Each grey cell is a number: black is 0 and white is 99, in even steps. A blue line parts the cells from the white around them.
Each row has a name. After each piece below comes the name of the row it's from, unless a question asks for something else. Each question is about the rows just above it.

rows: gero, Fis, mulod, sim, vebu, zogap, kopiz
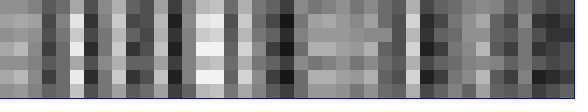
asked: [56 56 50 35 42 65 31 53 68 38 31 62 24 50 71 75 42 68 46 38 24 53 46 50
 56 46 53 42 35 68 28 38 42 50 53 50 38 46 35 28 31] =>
gero
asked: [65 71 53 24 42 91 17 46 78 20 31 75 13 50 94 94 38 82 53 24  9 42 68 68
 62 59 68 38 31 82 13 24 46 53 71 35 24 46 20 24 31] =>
sim

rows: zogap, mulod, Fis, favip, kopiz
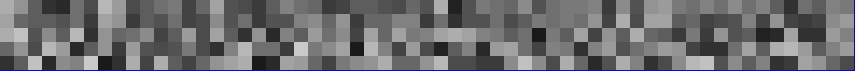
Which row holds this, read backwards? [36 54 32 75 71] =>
kopiz
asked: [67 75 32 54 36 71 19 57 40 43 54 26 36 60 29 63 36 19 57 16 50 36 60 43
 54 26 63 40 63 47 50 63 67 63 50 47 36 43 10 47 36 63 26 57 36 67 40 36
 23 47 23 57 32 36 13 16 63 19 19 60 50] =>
Fis
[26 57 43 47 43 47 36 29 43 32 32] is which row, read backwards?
mulod
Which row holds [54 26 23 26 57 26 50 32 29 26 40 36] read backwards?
mulod
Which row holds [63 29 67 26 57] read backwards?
mulod
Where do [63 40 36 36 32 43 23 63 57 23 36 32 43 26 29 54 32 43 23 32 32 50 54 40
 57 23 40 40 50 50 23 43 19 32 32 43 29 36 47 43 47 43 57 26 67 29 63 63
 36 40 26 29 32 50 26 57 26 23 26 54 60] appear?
mulod

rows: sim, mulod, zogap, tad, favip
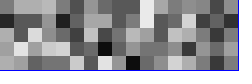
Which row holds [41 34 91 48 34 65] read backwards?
mulod
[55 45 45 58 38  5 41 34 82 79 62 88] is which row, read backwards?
tad
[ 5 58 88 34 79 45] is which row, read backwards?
favip
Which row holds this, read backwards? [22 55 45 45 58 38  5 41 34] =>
tad
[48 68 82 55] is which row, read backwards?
favip
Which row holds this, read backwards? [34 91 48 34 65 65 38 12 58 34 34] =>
mulod
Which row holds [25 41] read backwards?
zogap

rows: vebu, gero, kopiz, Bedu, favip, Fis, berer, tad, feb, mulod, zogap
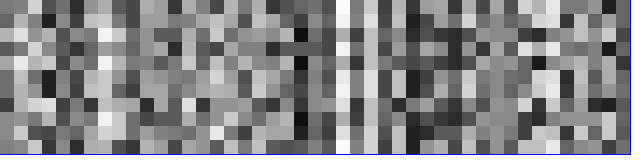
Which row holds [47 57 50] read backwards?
mulod
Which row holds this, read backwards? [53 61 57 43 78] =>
kopiz
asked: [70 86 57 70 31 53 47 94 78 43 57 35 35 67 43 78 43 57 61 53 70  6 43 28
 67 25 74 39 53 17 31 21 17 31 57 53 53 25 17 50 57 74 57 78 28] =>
kopiz

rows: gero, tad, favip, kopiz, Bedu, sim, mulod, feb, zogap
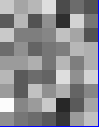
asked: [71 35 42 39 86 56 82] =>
sim
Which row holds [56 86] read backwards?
sim
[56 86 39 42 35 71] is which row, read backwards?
sim
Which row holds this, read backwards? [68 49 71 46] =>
Bedu
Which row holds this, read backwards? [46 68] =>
Bedu
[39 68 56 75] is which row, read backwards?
mulod
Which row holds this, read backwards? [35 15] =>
feb

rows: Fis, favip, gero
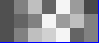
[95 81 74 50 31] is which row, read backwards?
gero
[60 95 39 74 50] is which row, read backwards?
Fis
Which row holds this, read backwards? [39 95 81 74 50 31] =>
gero
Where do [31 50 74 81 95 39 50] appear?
gero

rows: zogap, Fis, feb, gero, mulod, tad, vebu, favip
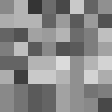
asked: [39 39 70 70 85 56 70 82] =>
mulod
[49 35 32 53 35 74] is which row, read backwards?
gero

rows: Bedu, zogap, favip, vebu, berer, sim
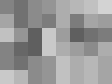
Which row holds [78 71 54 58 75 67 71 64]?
sim
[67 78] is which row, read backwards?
vebu

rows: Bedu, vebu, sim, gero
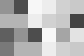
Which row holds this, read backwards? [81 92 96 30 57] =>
Bedu
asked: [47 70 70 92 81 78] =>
gero
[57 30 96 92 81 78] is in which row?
Bedu
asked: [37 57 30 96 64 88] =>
sim
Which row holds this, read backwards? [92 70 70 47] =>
gero

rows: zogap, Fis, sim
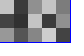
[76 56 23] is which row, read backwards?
zogap
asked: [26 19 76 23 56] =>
Fis
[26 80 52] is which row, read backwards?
sim
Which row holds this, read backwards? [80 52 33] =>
sim

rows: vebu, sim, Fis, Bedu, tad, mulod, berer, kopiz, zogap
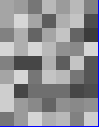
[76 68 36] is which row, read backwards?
sim
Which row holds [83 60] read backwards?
zogap
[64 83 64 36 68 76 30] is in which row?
sim
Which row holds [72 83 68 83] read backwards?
Bedu

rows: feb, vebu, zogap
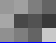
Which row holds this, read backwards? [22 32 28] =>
vebu
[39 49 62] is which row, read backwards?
feb

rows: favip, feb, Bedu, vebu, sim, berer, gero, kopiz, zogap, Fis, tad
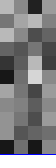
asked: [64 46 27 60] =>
gero
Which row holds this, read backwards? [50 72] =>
feb
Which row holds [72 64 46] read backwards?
feb
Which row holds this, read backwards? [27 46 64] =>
gero
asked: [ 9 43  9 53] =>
tad

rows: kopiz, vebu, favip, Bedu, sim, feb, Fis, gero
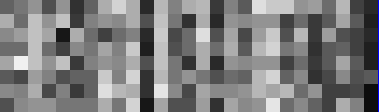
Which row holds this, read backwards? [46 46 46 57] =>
gero
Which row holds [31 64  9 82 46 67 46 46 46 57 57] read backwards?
gero
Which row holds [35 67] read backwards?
Bedu
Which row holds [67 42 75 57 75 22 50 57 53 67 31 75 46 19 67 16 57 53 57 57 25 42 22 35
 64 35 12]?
vebu
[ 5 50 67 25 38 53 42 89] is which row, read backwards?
gero

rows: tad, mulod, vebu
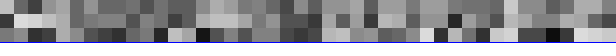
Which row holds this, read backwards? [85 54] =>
vebu
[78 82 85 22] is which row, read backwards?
vebu
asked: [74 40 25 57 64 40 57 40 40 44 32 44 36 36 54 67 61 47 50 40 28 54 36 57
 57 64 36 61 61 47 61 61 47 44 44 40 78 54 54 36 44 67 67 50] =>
tad
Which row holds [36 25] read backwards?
mulod
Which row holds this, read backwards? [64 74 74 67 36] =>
mulod
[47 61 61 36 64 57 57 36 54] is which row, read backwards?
tad
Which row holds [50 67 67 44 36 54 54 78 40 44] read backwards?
tad

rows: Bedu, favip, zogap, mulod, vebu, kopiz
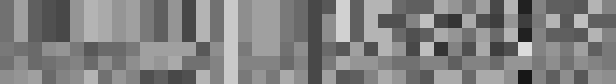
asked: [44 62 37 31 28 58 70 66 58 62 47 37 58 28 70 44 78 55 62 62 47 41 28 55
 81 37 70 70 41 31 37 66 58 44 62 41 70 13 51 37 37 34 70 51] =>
zogap
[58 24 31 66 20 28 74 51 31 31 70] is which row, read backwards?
favip
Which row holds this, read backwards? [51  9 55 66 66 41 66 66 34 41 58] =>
kopiz
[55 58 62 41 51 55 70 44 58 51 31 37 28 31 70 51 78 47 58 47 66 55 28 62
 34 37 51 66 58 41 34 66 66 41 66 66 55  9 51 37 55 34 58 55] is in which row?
kopiz
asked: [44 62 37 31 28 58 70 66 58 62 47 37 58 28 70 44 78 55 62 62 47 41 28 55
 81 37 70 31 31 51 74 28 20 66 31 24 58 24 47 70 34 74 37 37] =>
favip

